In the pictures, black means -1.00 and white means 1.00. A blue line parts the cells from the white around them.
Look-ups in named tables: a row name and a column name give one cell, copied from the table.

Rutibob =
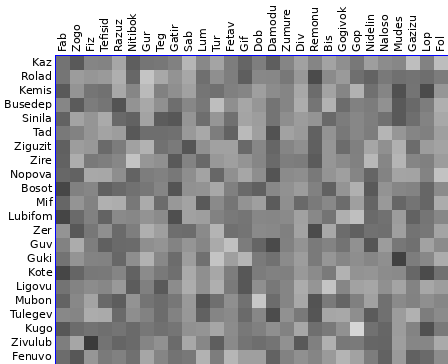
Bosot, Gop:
0.38
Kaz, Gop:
-0.06
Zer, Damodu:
0.07
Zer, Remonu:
-0.41
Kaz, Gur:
-0.08
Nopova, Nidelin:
-0.21
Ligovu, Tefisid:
0.06
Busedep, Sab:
0.06

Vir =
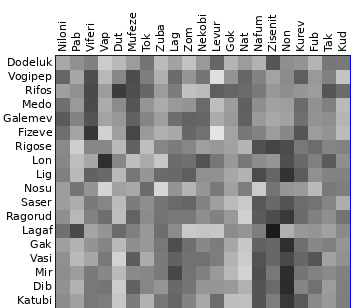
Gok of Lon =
0.19
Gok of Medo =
0.23
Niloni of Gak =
0.25
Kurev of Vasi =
-0.19
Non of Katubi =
-0.56
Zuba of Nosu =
0.68
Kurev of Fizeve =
-0.33
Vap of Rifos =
0.22
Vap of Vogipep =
0.44
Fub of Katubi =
0.08
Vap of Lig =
-0.18
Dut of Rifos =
-0.53
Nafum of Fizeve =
0.02
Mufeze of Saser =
-0.03
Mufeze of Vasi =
-0.27
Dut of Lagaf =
-0.17
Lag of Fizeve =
0.32
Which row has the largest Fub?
Nosu

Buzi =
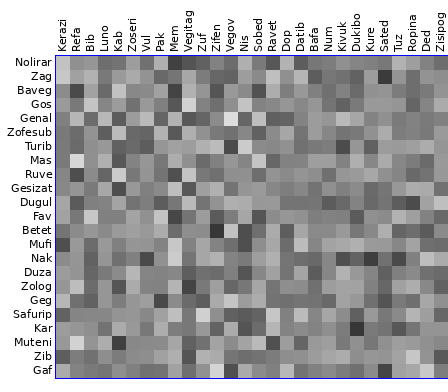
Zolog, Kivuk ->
0.28
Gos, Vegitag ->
0.65
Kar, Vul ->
-0.06
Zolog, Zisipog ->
-0.23
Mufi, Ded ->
-0.13
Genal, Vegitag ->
-0.31
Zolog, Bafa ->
-0.12
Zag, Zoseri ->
0.33
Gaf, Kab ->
0.11
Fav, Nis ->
0.30
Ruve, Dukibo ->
0.21
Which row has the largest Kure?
Ruve

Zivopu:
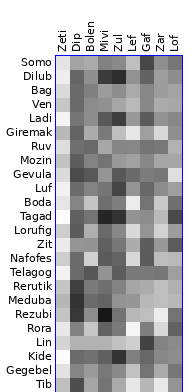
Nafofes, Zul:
-0.22
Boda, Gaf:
-0.10
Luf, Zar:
0.10
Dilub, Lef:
0.14
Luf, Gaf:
-0.19
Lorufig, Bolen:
0.37
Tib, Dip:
-0.39
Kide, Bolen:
-0.11
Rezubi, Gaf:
0.49
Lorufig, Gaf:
0.16
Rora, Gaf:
-0.01
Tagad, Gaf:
0.10
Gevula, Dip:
-0.41
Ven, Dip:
-0.18
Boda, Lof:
-0.12
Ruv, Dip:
-0.12
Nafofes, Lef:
0.70
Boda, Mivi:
-0.14
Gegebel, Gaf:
-0.10
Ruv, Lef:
0.06

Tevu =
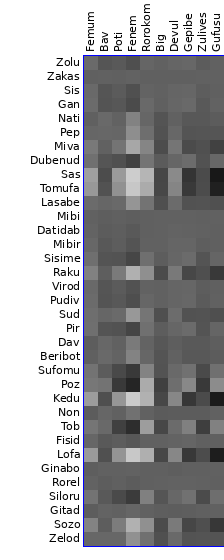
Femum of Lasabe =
-0.16
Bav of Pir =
-0.34
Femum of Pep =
-0.20
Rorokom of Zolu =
-0.21
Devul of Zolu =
-0.21
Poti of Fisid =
-0.27
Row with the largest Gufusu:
Poz

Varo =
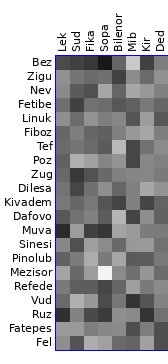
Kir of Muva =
-0.03
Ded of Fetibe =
-0.19
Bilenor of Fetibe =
-0.32
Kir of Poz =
0.06
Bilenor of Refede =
-0.20
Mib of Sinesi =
0.19
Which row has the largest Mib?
Bez

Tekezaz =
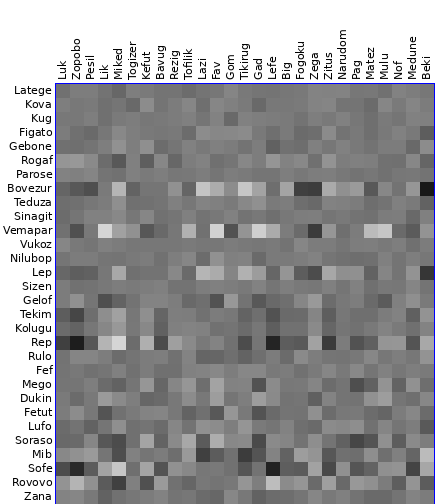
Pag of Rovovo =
0.19
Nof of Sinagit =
-0.02
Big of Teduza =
-0.02
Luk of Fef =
-0.09
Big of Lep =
0.17
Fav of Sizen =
0.00
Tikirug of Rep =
-0.40
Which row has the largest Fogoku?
Mib

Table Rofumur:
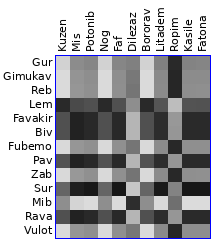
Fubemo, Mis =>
0.18
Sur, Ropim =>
0.03
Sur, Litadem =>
-0.80
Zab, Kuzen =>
0.70
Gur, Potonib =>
0.05
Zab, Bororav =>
0.70
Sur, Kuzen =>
-0.21
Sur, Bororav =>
-0.21
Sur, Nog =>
-0.21
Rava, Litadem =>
-0.65
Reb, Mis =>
0.18
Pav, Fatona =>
-0.67
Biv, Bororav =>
-0.37
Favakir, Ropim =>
0.19

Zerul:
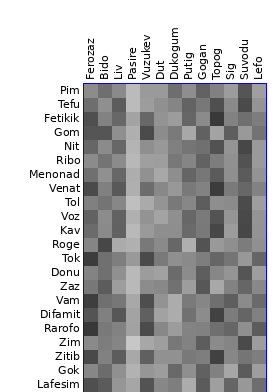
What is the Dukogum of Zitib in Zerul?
0.14
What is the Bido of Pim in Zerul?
-0.13
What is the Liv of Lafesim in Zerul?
0.18
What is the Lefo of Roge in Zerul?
0.13
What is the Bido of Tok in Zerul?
-0.12
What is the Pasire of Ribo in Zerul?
0.44
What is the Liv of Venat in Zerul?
-0.30
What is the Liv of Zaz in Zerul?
0.23
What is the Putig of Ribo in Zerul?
0.04
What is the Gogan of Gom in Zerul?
-0.24
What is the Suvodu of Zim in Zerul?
-0.42
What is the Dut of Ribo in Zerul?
0.24
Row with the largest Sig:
Gok

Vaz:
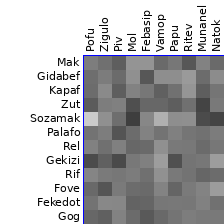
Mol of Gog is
-0.16
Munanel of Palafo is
-0.11
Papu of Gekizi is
-0.37
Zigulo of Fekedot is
0.07
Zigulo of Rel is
-0.12
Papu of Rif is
-0.05
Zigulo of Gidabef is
-0.03
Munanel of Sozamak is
-0.41
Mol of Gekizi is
-0.06
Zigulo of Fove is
-0.33
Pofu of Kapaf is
-0.15
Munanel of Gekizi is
-0.07
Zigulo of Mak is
-0.12
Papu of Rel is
-0.05
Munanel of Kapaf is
-0.26
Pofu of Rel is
0.01
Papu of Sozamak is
0.11
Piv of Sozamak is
-0.14
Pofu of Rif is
0.04

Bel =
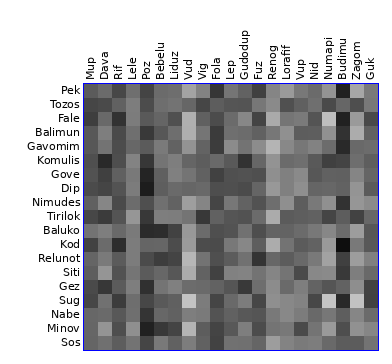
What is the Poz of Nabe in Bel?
-0.59
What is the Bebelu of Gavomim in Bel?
-0.04
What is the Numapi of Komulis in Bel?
-0.50
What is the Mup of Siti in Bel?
-0.26
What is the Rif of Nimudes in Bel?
-0.42
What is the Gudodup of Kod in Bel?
0.06
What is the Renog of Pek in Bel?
0.04
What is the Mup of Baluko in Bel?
-0.10

